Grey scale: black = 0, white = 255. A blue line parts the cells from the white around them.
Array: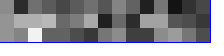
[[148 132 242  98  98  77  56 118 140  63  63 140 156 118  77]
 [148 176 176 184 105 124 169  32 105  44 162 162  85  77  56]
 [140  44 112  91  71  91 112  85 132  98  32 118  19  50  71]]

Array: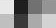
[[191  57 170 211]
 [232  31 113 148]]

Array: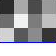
[[210  88 139  52]
 [109 241 124 192]
 [ 44 169  74 154]]

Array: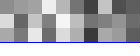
[[169 122 232 108 219 175  58 169 155  94]
 [219 102 196 128 245 189 116 128 147 108]
 [141 155 162 238 182 116  65 196  79  94]]

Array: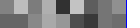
[[101 101 136 169 151  77  57 117 109]
 [130 189 124 175  49 195  93 117 144]]

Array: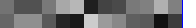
[[102 143 143  89  38  24 204 155 136  95  89  18  60]
 [115  81  81 121 168 183  31  67  74 121 128 176 128]]
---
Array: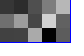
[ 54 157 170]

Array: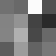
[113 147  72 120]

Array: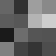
[102  87  85  77]

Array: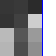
[ 54  65 154]

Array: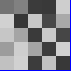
[115  54  58  61  56]

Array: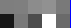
[126 121]
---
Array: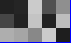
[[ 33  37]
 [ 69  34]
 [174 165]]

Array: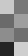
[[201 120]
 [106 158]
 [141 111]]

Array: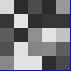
[[217  43]
 [ 54 228]
 [ 93  45]]

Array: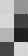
[[210 148]
 [215  65]
 [182  32]]

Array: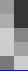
[[155  53]
 [173  53]
 [206 133]]

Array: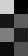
[[209   1]
 [ 23  94]
 [126  29]]

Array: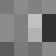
[[122 139]
 [140 128]
 [140 128]]

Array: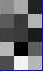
[[139 168]
 [ 90  58]
 [ 62  59]]
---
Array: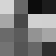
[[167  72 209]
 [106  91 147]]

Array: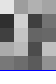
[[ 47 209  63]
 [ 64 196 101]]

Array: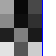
[[137  14  48]
 [ 31 128  26]]

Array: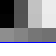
[[  3  83 192]
 [142 132 118]]

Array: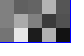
[[128 171 128]
 [116 231  28]]

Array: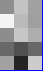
[[244 186 159]
 [141 198 173]]
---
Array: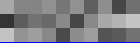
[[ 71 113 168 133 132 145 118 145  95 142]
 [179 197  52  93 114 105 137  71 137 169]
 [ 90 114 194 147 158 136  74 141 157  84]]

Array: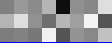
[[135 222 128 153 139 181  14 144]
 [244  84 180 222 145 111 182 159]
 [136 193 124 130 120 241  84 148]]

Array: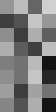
[[101 208 150 188]
 [198 151  63  82]
 [174  95 142  61]
 [ 64 189 174  93]
 [186  20 126 114]
 [198  39 142 114]
 [162 114 158  61]
 [174  20 134  82]]

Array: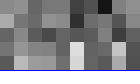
[[128 144 138 144 102 120 120  65  81  20]
 [ 84 135 170 118 106 145 139  48 109 119]
 [ 62  97 101 136  91  74 100  86  92 128]
 [196  83 116 149 132 130  99 221  99 105]
 [170  80  89 185 155 153 111 214 100  89]]

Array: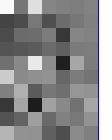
[[125 130 249 118 223 133 128]
 [119 128  68  76 120  79 108]
 [134 130  75 107 109 124  55]
 [123 125  84  87  91 107  96]
 [166 124 112 137 233 141  31]
 [124 116 203 138 144 146 102]
 [150 147 128 175  91 119 111]
 [114 165  55 165  28 161 137]
 [120 146  83  99 159 106 129]
 [139 128 180 146 145  95  78]]

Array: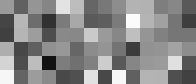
[[135  89 154  97 149 133 227 189 102 120 141 179 178 126]
 [117  62  69 183 109  49 123 168  90  94 123 251 180 161]
 [118 118  64 181 157  77 137 136 202 154 135 191 149 129]
 [163 141 174  71  96 145 152 102 140 148 116  60 146 148]
 [224  83 212  77 189  18 125 112 129 205  89 134 152 155]
 [ 79  65 246 100 156 138  73  80 225  72 247  96 180 179]]

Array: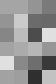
[[148 122 165 165]
 [107 105 148 203]
 [ 76 224 134 188]
 [182 150 163 171]
 [110  57 224 137]
 [ 47 194 162 158]]
